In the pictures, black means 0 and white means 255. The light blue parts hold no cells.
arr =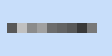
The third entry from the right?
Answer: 88
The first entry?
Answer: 88
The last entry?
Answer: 120
